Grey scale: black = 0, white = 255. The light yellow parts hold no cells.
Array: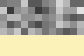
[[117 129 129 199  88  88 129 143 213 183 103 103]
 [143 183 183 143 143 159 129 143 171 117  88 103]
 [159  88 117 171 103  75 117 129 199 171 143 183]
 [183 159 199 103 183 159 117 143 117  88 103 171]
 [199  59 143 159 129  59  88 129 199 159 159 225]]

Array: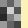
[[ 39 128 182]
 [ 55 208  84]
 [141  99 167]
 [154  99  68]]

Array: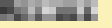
[[ 57  73 116 131 187 131 213 201 116 116 116 201 104 213]
 [ 88  88 159 147 172 159 187 172 172 159 159 187 159 187]
 [116 131  73 104 147  88 147 147  73  88  73 147  73 147]]

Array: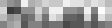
[[130 159 175  87 130 130  99 115 115  73  87  87 115  87 115 130]
 [175 145 130 240 175 187 212 200 200 240 225 225 200 225 212 187]
 [187 145 159  99 115 187 115 225 200  99  99  87 212  99 225 187]
 [212  59  73 145 145 212 159 240 240 145 145 130 240 130 253 212]]

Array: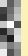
[[ 40 126 213]
 [ 52 126 197]
 [ 66 110 184]
 [ 94  28 225]
 [184 126 154]
 [197 253  82]
 [213  94 154]
 [237  82 138]]

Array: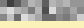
[[123  63  94 136 181 166  94 181 166 181 150 150]
 [136 193 107 219 193 166 107 107 136 123 150 205]
 [193 219 181 166 123 181  78 219 150 136 166 136]]

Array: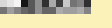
[[116 158 131 101  88 143 101 101 170 158 158 170 131]
 [216 229 244  22  88 143  48 170  63 201 116 131  48]]
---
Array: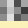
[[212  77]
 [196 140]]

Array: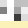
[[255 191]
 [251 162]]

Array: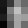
[[ 56 142]
 [130 192]]

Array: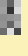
[[ 98 199]
 [ 51 217]]

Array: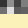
[[144  66]
 [223  92]]

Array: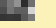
[[120 146]
 [116  95]]

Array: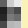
[[205 235]
 [102  74]]

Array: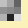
[[164  99]
 [137 125]]
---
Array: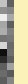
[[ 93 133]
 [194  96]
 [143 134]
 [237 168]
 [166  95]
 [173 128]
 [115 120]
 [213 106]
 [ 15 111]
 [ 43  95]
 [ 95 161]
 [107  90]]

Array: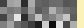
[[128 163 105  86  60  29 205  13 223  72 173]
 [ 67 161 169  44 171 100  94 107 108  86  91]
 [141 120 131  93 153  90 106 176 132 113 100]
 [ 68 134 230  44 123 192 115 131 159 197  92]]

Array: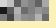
[[125  70 166 143 137 178 109]
 [212 190  94 145 130  98 168]
 [ 25  93 178 108 129 149 135]]

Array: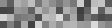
[[ 79 127  87 168  66 211 129 172 142 178 182 156 152 218 151 132]
 [139  94 177 160 190 119 166 142 119 146 120 206  73 188 195  91]
 [ 69  73 150 143  98 181 150 176  82 176 155  64  99 207  94 173]
 [212 180 118 125 132  79 190 183 219 108 170  71 123  94  74  83]]

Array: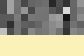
[[191  77 116  82 135 117 121 136 114  52 135 124]
 [ 76 162 114  72 101 105 110  40  78  51 103 148]
 [ 74 164 112 149  73 117 116  87  72 217 102 124]
 [ 90  91 123  65 119 116 115 152 160  22 102 139]
 [ 88  47 114  96  91 102 123 138 148  62 114  98]]

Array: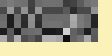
[[171  89 174  77  92  68 175 176 165  14 100 113 168  89]
 [114 123 114 112  65 106 113 113 111  60  67  91 114 120]
 [ 73 152  72 146  60 149  71  72  71  89  44  72  73 145]
 [107  30 110  46 144  51 109 107 108 108 171 120 108  39]
 [112  29 114  42 140  44 113 114 114 106 165 122 111  36]
 [ 29  90  26 104 108 112  25  25  31 208  98  82  29  92]]

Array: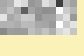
[[137 157 155 156 191 179 194 174 215 228 197]
 [169 177 230 217 151 159 223 203  62 181 161]
 [174 194 169  95 163 150 143 145 251 203 181]
 [228 168 181 203 200 145 161 162 198 223 153]
 [177 179 172 187 185 168 165 154 255 201 227]]
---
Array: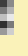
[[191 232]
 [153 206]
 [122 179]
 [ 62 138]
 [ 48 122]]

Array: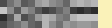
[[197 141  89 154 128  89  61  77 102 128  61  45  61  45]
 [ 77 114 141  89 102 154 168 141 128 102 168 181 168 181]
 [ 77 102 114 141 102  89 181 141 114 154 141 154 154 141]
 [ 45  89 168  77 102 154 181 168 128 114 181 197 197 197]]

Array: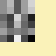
[[144 184  88 159 211]
 [144 172  88 159 199]
 [159 116 129 116 144]
 [129  75 184 104  63]
 [104  63 211 116  32]
 [104  48 238  75   5]]

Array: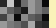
[[ 40 200  26 109 153 122  10]
 [ 68 138  10 138  95  80  10]
 [153 122 109  80 169  52  40]
 [153  95  68  26 153 122  95]]

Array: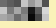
[[167 153 108 138   8  66 198]
 [198 122 167 122  24  93 214]
 [108  93  81 198 153 182  81]]

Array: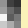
[[201 171 131]
 [158 105  78]
 [244  92 119]
 [146  64  48]]

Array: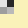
[[157 185]
 [227  39]]

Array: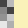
[[146 203]
 [ 68 187]
 [231 175]
 [134  68]]
